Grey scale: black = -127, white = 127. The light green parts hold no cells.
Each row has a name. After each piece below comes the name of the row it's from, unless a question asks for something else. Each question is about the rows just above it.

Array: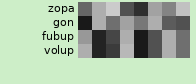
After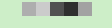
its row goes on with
[ 4 65]
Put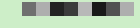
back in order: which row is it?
volup
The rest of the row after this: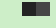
[  46 -102  -46   46  -16]
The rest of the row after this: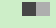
[-102  -46   46  -16]
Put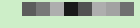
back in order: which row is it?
gon
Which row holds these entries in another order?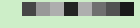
fubup
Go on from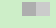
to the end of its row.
[-46 -80  34   4  65]

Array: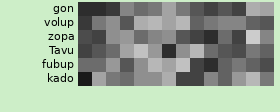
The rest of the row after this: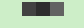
[ -7 -29 -51]
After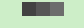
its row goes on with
[ 35  65  24 -82  15  55 -19 -41 -51  -7 -29]
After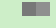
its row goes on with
[-41  45  55  35  55 -29  -7   5   5 -29 -41]
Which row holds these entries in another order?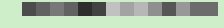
fubup
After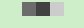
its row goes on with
[5]
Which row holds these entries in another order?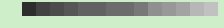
fubup

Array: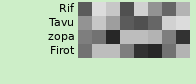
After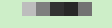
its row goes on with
[51]
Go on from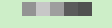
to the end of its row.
[-25  81  92]
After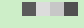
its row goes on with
[ 81  19 -25  51]
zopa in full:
[ -1 -13 -88  61  61  51  -1 -77]
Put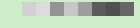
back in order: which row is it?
Tavu
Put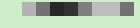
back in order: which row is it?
Firot
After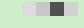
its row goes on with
[ 19 -25  51]

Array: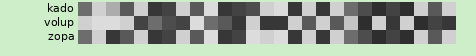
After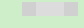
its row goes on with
[-60 -18 -50 -60  92 -18 -38 -72  80 -72 -72  80 -38  80 -38  68 -81  80
 -72  80 -81 -60 -72]
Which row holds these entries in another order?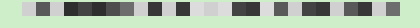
zopa

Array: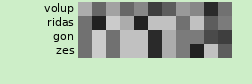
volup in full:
[ 44 -24  34 -24   7 -65 -34  25   7 -85 -14]
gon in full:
[-14  75 -14  65  65 -85  44  -4  -4 -53 -65]
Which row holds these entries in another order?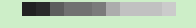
zes

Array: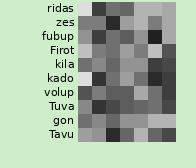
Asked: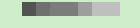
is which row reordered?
Firot
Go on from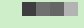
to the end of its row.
[51 40]
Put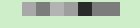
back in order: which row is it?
zes
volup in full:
[-44  -3 -34 -34  40 -15 -65]
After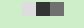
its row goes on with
[ 30 -15 -85 -65]

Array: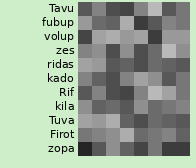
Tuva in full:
[ 34  25  45 -29 -49 -20 -29 -39]
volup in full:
[-58  34  45  25  34 -67  25  25]

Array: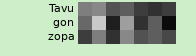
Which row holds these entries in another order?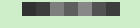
Tavu
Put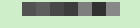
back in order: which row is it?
zopa
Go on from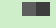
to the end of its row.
[-78 -66]

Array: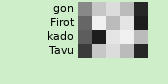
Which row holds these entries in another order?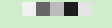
Firot
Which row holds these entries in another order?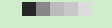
gon
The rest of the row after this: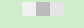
[-98]

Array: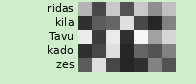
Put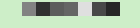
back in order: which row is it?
kila
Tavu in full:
[106 -67 106 -79 118  32  85]
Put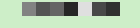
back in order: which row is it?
kado

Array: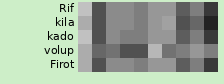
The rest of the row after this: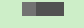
[ 55 -13  -1  23  -1]
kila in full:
[ 44 -46  11  11  -1  23  33 -46 -24 -92]

